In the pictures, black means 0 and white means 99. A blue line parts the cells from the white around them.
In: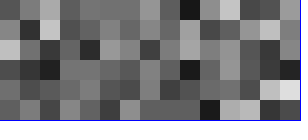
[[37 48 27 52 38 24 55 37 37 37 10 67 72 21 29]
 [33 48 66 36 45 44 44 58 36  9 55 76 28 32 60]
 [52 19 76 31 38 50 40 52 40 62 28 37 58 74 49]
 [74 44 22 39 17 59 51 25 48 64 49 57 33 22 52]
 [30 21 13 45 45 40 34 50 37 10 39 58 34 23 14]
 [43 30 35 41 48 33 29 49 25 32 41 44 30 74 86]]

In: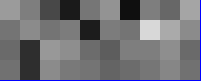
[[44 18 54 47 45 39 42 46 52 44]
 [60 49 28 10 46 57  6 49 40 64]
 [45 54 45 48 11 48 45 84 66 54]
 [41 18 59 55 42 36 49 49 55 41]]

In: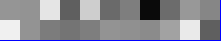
[[93 57 48 45 49 57 56 54 63 91 37]
 [58 57 89 37 80 41 49  4 42 59 52]]

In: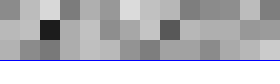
[[69 54 47 67 74 72 57 49 63 63 54 66 71 79]
 [54 73 84 48 68 59 85 75 71 49 54 55 73 49]
 [72 74 11 67 75 55 65 76 34 71 68 68 59 60]]

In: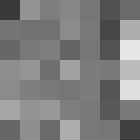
[[40 55 41 67 47 46 25]
 [22 57 49 52 46 31 41]
 [45 44 44 54 47 27 67]
 [40 47 49 39 46 32 89]
 [55 58 43 62 48 47 73]
 [54 49 47 46 48 33 86]
 [64 57 59 49 47 34 47]]

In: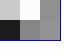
[[11 52 57]
 [78 98 56]]

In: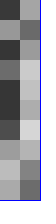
[[66 42]
 [22 64]
 [59 41]
 [21 60]
 [42 79]
 [21 75]
 [21 67]
 [30 83]
 [61 70]
 [73 51]]

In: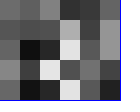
[[40  7 15 88 34 13]
 [42 37 50 19 22 39]
 [33 30 31 68 25 58]
 [39  6 15 88 34 58]
 [52 24 89 31 44 26]]

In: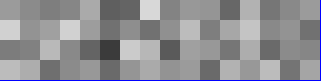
[[73 67 43 54 59 41 58 66 57 60 41 69 59 73 45 64]
 [60 54 49 52 66 37 39 84 51 59 58 40 69 46 53 60]
 [81 57 62 81 61 44 55 44 56 73 49 65 76 53 57 44]
 [48 50 72 53 39 23 79 71 35 62 59 46 67 41 54 52]]
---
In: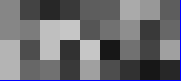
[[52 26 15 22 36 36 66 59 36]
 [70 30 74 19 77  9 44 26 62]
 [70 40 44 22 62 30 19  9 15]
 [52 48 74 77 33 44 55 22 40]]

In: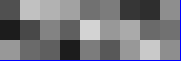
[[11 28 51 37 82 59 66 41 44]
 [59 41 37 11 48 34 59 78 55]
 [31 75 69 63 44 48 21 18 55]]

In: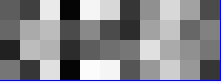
[[46 21 87  2 98 95 33 59 80 59 21]
 [36 25 91  2 95 84 21 56 84 63 29]
 [40 66 73 29 53 29 17 63 76 40 50]
 [13 73 69 17 36 43 46 87 66 56 46]]

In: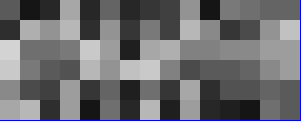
[[35  8 15 65 15 39 15 21 25 57  8 47 43 39 39]
 [53 29 25 61 21 39 12 43 21 65 18 32 32 39 35]
 [82 43 43 47 78 61 12 65 68 50 50 53 53 61 61]
 [78 47 35 32 71 57 75 78 50 29 35 35 39 53 61]
 [18 68 57 71 18 57 21 47 25 71 53 21 29 57 75]
 [65 71 18 61  8 43 15 71 12 61 15 12  8 43 35]]

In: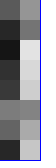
[[15 45]
 [48 51]
 [35 58]
 [39 66]
 [15 77]
 [22 80]
 [19 84]
 [ 8 88]]

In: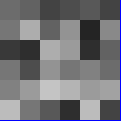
[[22 18 67 60 18 38]
 [46 30 57 46 50 42]
 [42 38 26 30 34 26]
 [73 46 34 18 73 26]
 [50 60 76 70 60 63]
 [46 67 38 57 14 53]]

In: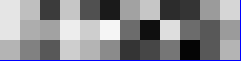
[[70 50 34 80 70 54 20 27 46  2 34 70]
 [89 67 63 92 80 95 42  6 86 42 34 60]
 [89 74 23 77 31 10 63 77 17 20 60 83]]

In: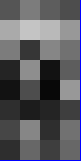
[[18 11 14 24]
 [48 21 52 44]
 [ 7 30  3 59]
 [18 40 24 40]
 [33 48 36 30]
 [27 52 18 44]
 [14 55  7 36]
 [66 76 72 59]]

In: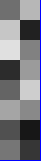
[[31  9]
 [77 13]
 [46 21]
 [87 50]
 [64 53]
 [17 60]
 [43 71]
 [39 80]]
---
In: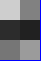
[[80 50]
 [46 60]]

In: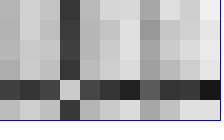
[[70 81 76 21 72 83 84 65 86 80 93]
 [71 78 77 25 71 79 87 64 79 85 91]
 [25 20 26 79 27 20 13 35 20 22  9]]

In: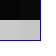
[[2 4]]

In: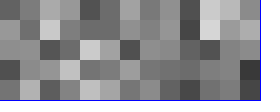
[[38 48 66 59 32 42 63 47 56 31 79 72 54]
 [55 56 33 42 79 63 31 55 53 38 32 51 54]
 [45 69 36 51 74 64 46 54 38 28 44 48 27]]

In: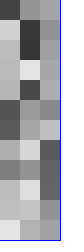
[[26 58 64]
 [73 21 62]
 [71 28 67]
 [35 65 74]
 [49 57 38]
 [74 76 57]]

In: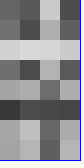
[[39 34 79 30]
 [81 84 83 79]
 [64 67 42 67]
 [65 74 40 66]]

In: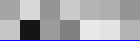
[[64 84 58 79 70 68 58]]

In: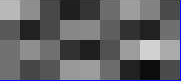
[[72 55 28 12 20 42 61 51 29]
 [44 55 44 19 12 31 61 81 66]]
